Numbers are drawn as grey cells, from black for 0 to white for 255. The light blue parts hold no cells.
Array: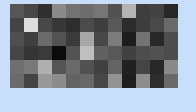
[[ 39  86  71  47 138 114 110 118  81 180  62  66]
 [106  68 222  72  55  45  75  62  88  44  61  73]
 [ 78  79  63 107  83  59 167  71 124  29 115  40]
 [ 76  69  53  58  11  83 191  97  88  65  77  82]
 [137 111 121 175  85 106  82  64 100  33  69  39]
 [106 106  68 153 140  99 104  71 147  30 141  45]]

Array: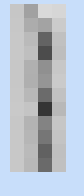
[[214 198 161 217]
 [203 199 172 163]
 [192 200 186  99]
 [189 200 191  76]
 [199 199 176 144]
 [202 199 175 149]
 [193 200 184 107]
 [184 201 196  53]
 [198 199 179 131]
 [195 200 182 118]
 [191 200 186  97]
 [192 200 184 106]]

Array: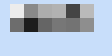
[[186 236 137 173 178  68]
 [142 109  29 101 119 115]]

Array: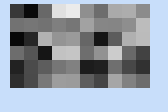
[[139  56  10 104 224 235 143 109 170 173]
 [188 114 118 114 127 118 162 134 133 142]
 [187   8  38 178 148 154 102  21  92 176]
 [ 66 109  85  21 194 197 110 146 204 105]
 [ 49  34  75  93 118 129  28  32 111  71]
 [108  46  74 120 157 155  93  69 166 129]]

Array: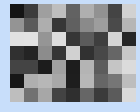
[[209  21  60 159 190  98 175 146  68]
 [182 148  91 174  54  96 138 157  74]
 [ 38 225 226 149 221  54  91  62 213]
 [199  48  36 140  53 209  49  72 102]
 [219  68  68  28 161  29 180  92 197]
 [189  23 175 183 168  30 183 102 118]
 [218 190 114 167  67  47 102  59  91]]

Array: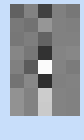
[[119  97 130  65 128]
 [127 121 114 150 129]
 [129 119 126  99 129]
 [135 134 119  50 132]
 [123 128  91 251 131]
 [130 115 136  46 128]
 [129 146 130 204 131]
 [129 146 130 202 131]]

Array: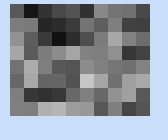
[[ 73  89  21  50  72  83  49 136 116 113]
 [ 63 125 122  37  43  59 116  94 127  65]
 [109 146  93  57  17  44  78 123 167 129]
 [ 67 166  90 124 140 165 129 126 144  55]
 [131 114 172 126  88  84 140 128 118 112]
 [169 103 168 100 101  82 198 165 112 160]
 [ 89 126  55  49  56 104 128 104 146 161]
 [ 84 128 126 176 181 157 152  87 127  69]]

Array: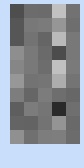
[[114  78 108 107 193]
 [110  86 120 123 150]
 [120  86 115 101 186]
 [120 142 121 106  76]
 [122 134 121 109 192]
 [116 151 115 117 173]
 [103 125 102 124 110]
 [111  94 124 117  42]
 [105 100  99 115 148]
 [108 144 112 125 126]]
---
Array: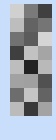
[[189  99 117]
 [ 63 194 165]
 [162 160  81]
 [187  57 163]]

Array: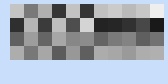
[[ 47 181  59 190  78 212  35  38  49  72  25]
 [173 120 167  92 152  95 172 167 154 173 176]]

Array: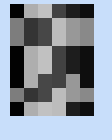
[[125  52  71 188 152 137]
 [  2 174 193  66  29  14]
 [  2 174  71  66 152  14]
 [  2 174 193 188  29  14]]

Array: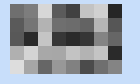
[[ 90 117 179 111 108  99 182  86]
 [176 212 168 167 195 179 196  42]]

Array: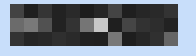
[[107 121  81  34  51 117 199  31  69  50  45  34]]

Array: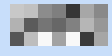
[[178  91 117 103 129 182 151]]

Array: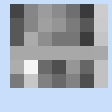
[[ 88 134 160 149 123  87 202]
 [168 168 168 168 168 167 168]
 [121 199 129 105 130  78 193]]

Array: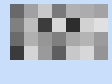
[[128 189  60 215  45 210 224]
 [ 59 212 154  94 200 215 148]]

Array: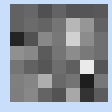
[[ 98 107 100 117 183 150  98]
 [144 136  91 117 140 121 111]
 [127 133 174 105 116  30 119]]
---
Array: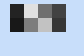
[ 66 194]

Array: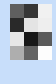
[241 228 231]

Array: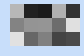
[ 50 109 128]

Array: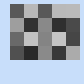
[186  47 132  41]

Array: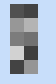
[ 67 151]

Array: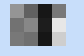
[120  29 111]

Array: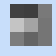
[121 164 124]

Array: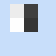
[ 63 254]

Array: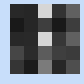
[ 96  25 214  43  53]
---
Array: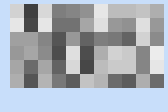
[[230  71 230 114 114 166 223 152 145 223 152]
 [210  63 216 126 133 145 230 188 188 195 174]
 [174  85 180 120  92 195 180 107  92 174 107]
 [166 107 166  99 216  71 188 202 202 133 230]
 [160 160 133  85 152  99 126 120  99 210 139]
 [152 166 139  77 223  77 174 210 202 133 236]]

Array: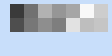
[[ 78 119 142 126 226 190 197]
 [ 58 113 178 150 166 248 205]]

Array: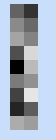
[[172 157]
 [164 131]
 [138 105]
 [123 145]
 [ 99  51]
 [ 79 216]
 [ 66 230]
 [ 36  93]
 [  1 186]]

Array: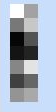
[[254 162]
 [148 169]
 [134 227]
 [120 199]
 [ 64 102]
 [ 20  35]
 [  6  83]]

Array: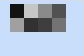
[[160  49  62 115]
 [ 19 198 138  81]]

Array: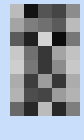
[[206 119  55 140 200]
 [200 112  55 164 194]
 [187  18  84  69 140]
 [179  77  69 156 179]
 [172  61 156  55 172]
 [164 126 112  91 187]
 [104  40 187  40 126]
 [ 91  32 212  12 119]]
